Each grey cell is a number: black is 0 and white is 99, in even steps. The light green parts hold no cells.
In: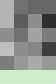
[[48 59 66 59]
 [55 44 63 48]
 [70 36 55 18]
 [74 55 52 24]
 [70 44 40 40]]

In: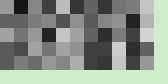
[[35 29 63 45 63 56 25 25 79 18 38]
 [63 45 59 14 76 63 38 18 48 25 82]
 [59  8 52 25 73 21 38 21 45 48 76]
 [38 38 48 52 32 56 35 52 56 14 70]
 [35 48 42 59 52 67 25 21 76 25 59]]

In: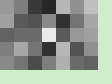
[[49 65 45 19 71 32 56]
 [38 41 41 91 35 59 62]
 [62 35 32 53 19 45 65]
 [53 45 29 49 68 41 38]
 [59 49 22 15 71 56 74]]

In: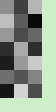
[[11 59 78]
 [55 25 70]
 [43 33 51]
 [59 29 40]
 [ 8 82 29]
 [18 66 18]
 [74 36  4]]

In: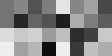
[[85 78 81 60 74 18 25 78]
 [92 63 71  5 92 22 74 67]
 [45 15 39 32 12 67 49 36]
 [45 52 32 49 88 52 63 28]]

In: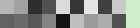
[[38 41 34 51  8 74 60 67 31]
 [71 63 18 31 85 21 89 25 78]]
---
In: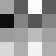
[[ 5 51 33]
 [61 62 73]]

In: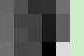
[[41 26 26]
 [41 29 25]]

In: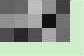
[[56 59 66]
 [30 16 31]]

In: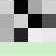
[[67 81  2]
 [69 14 92]]

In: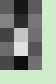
[[51 17 46]
 [26 76 43]]

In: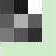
[[36 68 36]
 [47 33 18]]

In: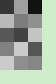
[[72 48 56]
 [34 26 76]]
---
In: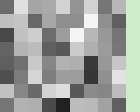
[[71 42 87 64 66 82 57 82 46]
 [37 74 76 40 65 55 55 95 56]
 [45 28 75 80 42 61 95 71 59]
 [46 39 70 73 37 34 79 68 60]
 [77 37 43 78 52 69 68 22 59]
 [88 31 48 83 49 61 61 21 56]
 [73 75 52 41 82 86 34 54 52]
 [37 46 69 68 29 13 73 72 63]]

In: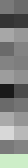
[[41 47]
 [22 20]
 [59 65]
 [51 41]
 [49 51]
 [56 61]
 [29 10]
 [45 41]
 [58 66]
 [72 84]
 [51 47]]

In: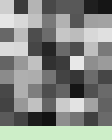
[[ 8 80 23 70 28 34 34 12]
 [63 89 84 75 47 69 33 62]
 [87 40 73 30 42 77 73 84]
 [47 85 84 27 14 41 30 74]
 [60 39 59 75 19 23 90 55]
 [27 54 68 67 45 26 21 42]
 [41 28 68 49 30 39  8 31]
 [38 26 59 75 39 79 88 63]
 [41 35 26 11  7 55 45 25]]

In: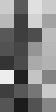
[[79 79 35 87]
 [63 72 24 82]
 [73 34 24 30]
 [71 32 27 58]
 [69 20 29 66]
 [51 92 13 76]
 [78 24 34 46]
 [52 33 11 32]]

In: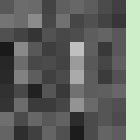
[[25 34 42 41 26 37 40 36 29]
 [21 45 42 54 28 44 27 31 26]
 [34 31 26 20 32 28 30 36 39]
 [34 10 53 34 24 27 74 37 22]
 [37 15 42 28 29 26 60 34 27]
 [32 16 50 36 25 29 66 36 23]
 [40 19 28 13 33 22 44 36 37]
 [31 20 42 23 23 27 57 41 33]
 [29 43 29 40 34 38 17 29 33]
 [36 39 18 25 39 31 11 29 39]]

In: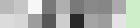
[[66 72 77 96 47 68 47 53 52]
 [88 85 83 61 34 80 16 64 61]]

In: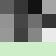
[[64 36 21  7]
 [20 57 27 43]
 [91 59 25 52]]

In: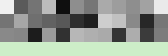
[[91 93 35 45 73  6 55 46 66 61 55 63]
 [46 45 65 43 38 34 18 12 80 75 53 15]
 [48 53 52 11 60 19 71 68 66 20 67 23]]

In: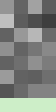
[[36 58 39 63]
 [24 74 36 30]
 [41 38 59 71]
 [53 56 39 46]
 [48 38 43 56]
 [43 60 38 37]
 [51 33 41 51]]
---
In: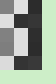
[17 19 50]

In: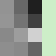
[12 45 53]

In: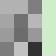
[49 44 60]

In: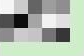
[55 94 76]

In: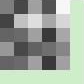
[96 65 62 28 39]

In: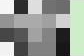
[42 62 63 25]

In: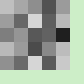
[60 37 34 60 56]

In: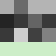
[70 39 80]

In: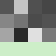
[27 29 16]
